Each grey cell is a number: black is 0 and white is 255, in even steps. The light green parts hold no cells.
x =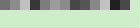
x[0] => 113
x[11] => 32
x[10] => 194
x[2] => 192

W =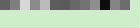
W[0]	97
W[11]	132
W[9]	142
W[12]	108

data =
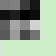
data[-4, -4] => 123
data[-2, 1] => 166
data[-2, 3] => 210
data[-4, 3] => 21
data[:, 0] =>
[123, 16, 96, 89]
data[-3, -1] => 12

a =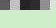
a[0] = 92
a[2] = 37

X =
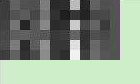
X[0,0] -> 61
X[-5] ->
[60, 82, 91, 70, 116, 49, 30, 53, 35, 71, 72, 83]
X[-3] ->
[71, 94, 96, 88, 86, 57, 62, 99, 51, 80, 72, 83]
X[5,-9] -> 73
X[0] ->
[61, 97, 81, 80, 125, 42, 45, 186, 38, 97, 80, 83]
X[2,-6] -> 47
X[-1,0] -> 62
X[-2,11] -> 83
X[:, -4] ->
[38, 35, 71, 51, 51, 62]
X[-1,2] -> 48
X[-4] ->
[65, 116, 36, 87, 135, 43, 47, 203, 71, 100, 59, 83]
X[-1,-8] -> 140
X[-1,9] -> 107

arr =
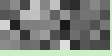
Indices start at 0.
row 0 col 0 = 109
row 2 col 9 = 82
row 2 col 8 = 101
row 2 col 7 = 102
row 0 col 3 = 196
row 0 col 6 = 56
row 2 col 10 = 118
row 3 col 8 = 88
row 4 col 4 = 62
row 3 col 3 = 140
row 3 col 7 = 110
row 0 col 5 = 193
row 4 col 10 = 73
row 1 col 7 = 94
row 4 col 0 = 139

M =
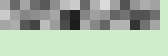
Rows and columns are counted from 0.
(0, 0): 171
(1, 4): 149
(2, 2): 87
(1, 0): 202
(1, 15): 110
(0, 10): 219
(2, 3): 68
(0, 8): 104
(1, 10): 150
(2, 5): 156
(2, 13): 51
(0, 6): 189
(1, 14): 83
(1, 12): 114
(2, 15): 164

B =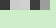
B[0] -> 56
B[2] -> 208
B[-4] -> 204
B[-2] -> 61

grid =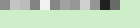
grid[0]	141
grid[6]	162
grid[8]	207
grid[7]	150

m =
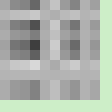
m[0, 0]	168
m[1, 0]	182
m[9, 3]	130
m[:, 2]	[132, 192, 118, 146, 107, 128, 202, 181, 149, 149]
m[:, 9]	[160, 185, 154, 166, 150, 158, 189, 180, 167, 167]
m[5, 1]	135
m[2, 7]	117
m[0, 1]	139
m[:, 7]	[132, 192, 117, 146, 106, 127, 203, 181, 149, 148]
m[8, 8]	178
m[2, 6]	148
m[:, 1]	[139, 190, 127, 151, 117, 135, 199, 181, 154, 153]
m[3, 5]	191
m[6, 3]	216
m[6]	[185, 199, 202, 216, 183, 171, 191, 203, 181, 189]
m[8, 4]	174
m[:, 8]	[177, 180, 176, 177, 175, 176, 181, 179, 178, 178]
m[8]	[172, 154, 149, 131, 174, 190, 164, 149, 178, 167]
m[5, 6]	153
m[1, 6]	186

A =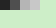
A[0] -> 36
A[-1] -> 200
